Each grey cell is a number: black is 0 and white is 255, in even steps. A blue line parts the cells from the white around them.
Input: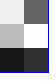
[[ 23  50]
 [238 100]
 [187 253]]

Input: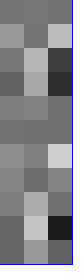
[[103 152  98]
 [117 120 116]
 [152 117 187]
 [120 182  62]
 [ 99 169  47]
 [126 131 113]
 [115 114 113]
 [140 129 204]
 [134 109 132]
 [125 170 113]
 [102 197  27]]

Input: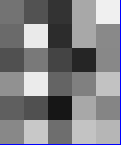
[[136 200 110 195 182]
 [115  82  51 168 240]
 [106 234  44 168 137]
 [ 80 121  68  37 136]
 [145 235 100 128 194]
 [ 95  80  22 168 133]]

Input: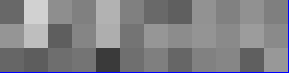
[[102  93 110 116  58 111 127 102 129 134  95 152]
 [104 209 142 128 178 128 105  95 146 129 145 127]
 [149 190  94 133 174 116 150 140 148 138 156 138]]

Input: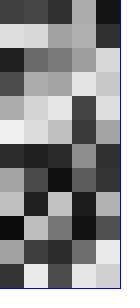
[[ 52 234  77 230 208]
 [ 65  71  49 171  20]
 [221 215 162 176  48]
 [ 32 107 123 158 215]
 [ 77 171 163 227 199]
 [171 212 229  69 221]
 [240 219 191  58 163]
 [ 45  32  43 142  48]
 [164  74  17  93  53]
 [192  32 193  29 178]
 [ 12 189 119  19  81]
 [161  63  45 110 233]]

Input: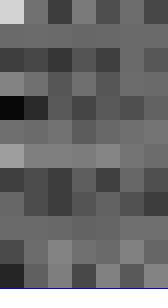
[[ 37  96 126  72 129  89 130]
 [210 113  60 122  78 109  70]
 [105 107 105 103 104 106 106]
 [ 62  71  54  84  63 106  87]
 [130 112  86 110  85 108 105]
 [  8  42  89  69  89  79  98]
 [110 107 114  92 104 111 116]
 [158 127 127 124 133 115 108]
 [ 63  75  61  94  64 103  79]
 [103  76  60  84  98  81  60]
 [105 106 104  99 101 111 111]
 [ 74 108 130 112 106 129 102]]
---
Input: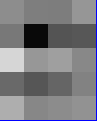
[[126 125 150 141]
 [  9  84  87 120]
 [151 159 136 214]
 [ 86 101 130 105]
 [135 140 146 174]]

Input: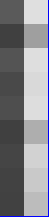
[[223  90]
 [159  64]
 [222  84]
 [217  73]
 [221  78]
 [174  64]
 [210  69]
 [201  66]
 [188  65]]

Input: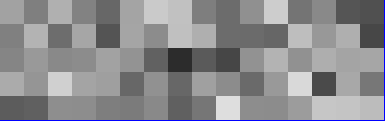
[[127 176 130 103 164 202 193 126 108 144 205 116 137  85  80 162]
 [179 109 166  84 165 140 192 175 108 107 102 190 152 175  71 128]
 [153 137 140 162 147  97  44  90  70 146 179 145 174 164 166 133]
 [149 208 164 159 103 145 103 160 140 106 153 217  74 168 119 171]
 [ 96 142 141 126 123 137  96 118 222 141 140 156 198 196 188  92]]

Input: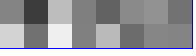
[[ 60 189 127  98 138 146 114 132]
 [113 239 128 186 108 134 132 211]]

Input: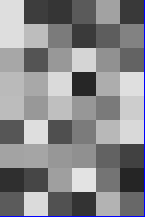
[[ 61  53  90 162  57 222]
 [189 123  58  93 130 222]
 [ 84 152 213 145  99 167]
 [168 218  38 173 223 186]
 [152 191 151 122 205 188]
 [222  79 123 184 217  86]
 [165 151 144  98  65 163]
 [ 70 159 227 116  37  47]
 [219  81  51 179 104  91]]

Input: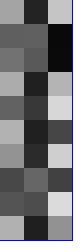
[[ 35 197 164]
 [ 96   9  95]
 [ 89  10 114]
 [ 32 180 172]
 [ 56 215  98]
 [ 32  70 178]
 [ 43 207 147]
 [102  65  72]
 [ 77 219  84]
 [ 31 146 177]]
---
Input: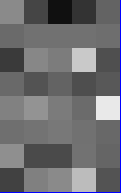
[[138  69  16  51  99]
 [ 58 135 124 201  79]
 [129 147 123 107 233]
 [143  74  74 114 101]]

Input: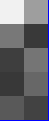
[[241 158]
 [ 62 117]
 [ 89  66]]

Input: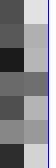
[[ 79 226]
 [ 27 182]
 [ 79 180]
 [ 45 211]]

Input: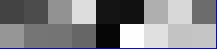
[[ 67  76 146 221  20  17 175 216 108]]

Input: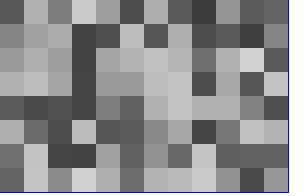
[[ 88 177 123 203 158  77 172  90  61 149  91 100]
 [154 175 157  66 164 180 191 182 111 176 211  90]
 [ 91  73  82  68 126  96 177 194 177 176 130  80]
 [113 193  69  67 161  96 144 103 195  95  99  99]]

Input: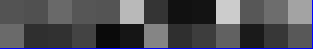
[[ 83  80 105  86  84 185  52  17  19 204  87 109 163]]

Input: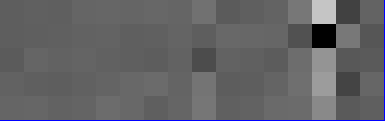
[[ 94  96  95 101 102 101 103 101 113  91  95  99 119 197  65  99]
 [ 91 101  98 100  97  95  93  98  76  98  96  92 109 148  88  90]
 [101 102  98 100 108 104  95 101 118  96  98 106 107 137  90  95]]
